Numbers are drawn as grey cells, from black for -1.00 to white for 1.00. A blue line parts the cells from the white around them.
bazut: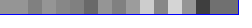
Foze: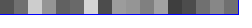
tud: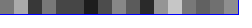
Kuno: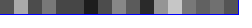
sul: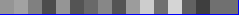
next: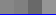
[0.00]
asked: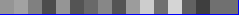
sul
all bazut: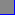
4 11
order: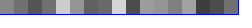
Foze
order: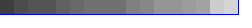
sul
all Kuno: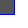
0 16

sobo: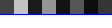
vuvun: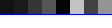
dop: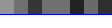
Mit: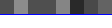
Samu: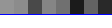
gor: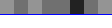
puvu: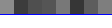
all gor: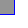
0 2 7
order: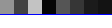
vuvun
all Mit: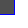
0 2 3
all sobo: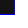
4

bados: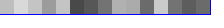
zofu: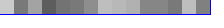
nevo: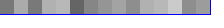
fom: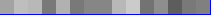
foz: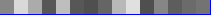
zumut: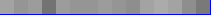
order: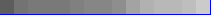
fom
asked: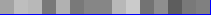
fom
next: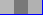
[-0.05]
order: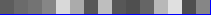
foz
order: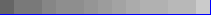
nevo

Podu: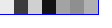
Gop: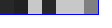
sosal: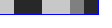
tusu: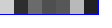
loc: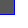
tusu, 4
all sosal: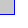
0 3 4
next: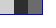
[-0.38]
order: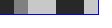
sosal
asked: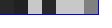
Gop

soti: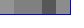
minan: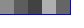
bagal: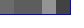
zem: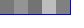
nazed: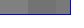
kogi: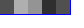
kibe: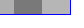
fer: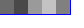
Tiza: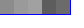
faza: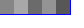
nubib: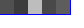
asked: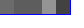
bagal
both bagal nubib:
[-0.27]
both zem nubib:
[0.48]
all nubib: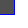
0
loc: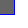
minan, 4
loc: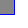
faza, 0
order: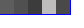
nubib

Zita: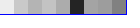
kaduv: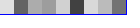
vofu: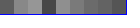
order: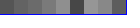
vofu
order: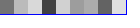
kaduv

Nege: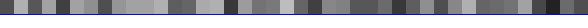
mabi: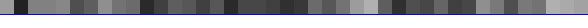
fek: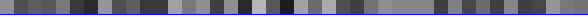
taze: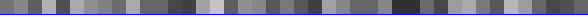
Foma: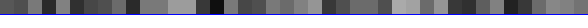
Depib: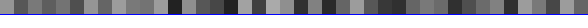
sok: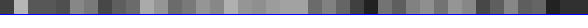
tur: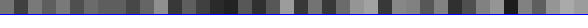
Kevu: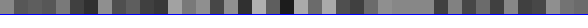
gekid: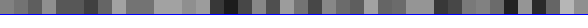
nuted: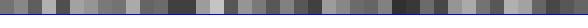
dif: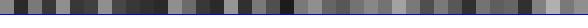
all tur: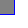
29 31 34 37
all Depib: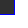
21 28 32 36
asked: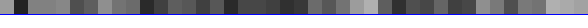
mabi
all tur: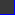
12 21 23 27

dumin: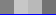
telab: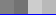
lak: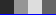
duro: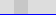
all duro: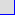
0 2 3
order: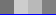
telab

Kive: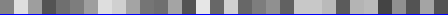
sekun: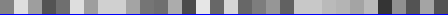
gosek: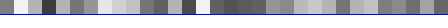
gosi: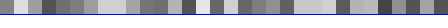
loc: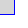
sekun, 16
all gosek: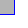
2 4 12 23 25
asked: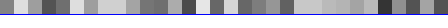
sekun
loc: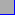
sekun, 12

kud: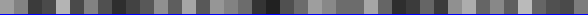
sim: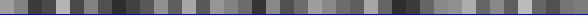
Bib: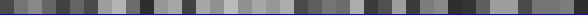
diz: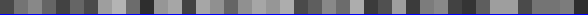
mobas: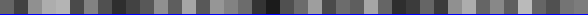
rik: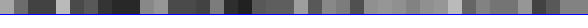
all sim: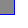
19 23 31 35
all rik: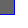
33
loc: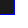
mobas, 19
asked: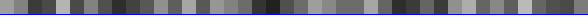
kud
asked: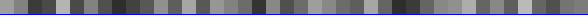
sim

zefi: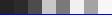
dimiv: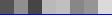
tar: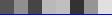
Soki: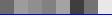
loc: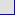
tar, 7
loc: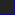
zefi, 0
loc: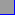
Soki, 1

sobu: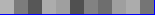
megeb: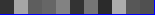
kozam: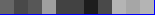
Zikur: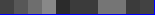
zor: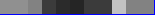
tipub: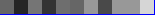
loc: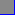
Zikur, 3
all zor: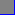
2 9 10
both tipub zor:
[-0.71]
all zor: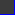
3 6 7
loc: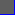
megeb, 2
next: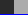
[-0.32]
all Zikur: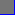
7 8

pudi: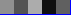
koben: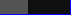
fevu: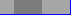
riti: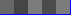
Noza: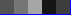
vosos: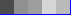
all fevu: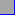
0 3 4
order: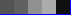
pudi
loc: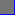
Noza, 1
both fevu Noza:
[0.30]
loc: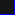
Noza, 3
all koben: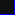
2 3 4

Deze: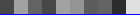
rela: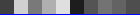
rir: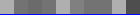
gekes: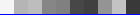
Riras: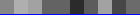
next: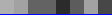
[-0.16]
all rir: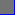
1 3 6 7
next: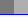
[0.75]
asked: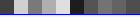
rela

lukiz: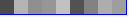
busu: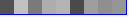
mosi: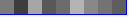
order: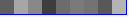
mosi
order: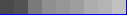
busu

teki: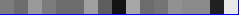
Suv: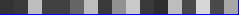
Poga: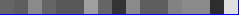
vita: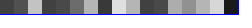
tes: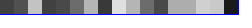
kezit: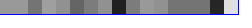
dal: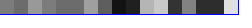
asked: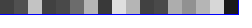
vita
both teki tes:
[-0.15]
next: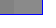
[-0.65]
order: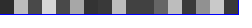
Suv

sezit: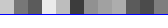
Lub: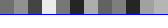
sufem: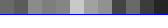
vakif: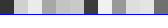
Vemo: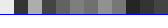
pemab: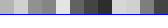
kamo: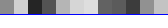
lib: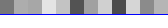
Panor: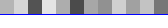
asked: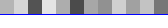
Panor
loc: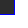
pemab, 7
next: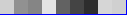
[-0.01]
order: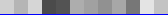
Panor
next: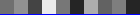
[0.26]

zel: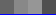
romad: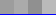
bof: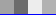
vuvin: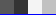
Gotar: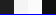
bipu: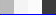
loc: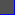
zel, 3
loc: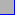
bof, 3
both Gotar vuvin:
[0.91]

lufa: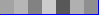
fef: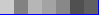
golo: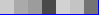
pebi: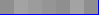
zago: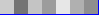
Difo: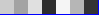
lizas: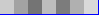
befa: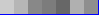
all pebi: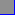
0 4 6
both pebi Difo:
[0.28]
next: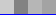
[0.07]
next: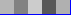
[0.12]

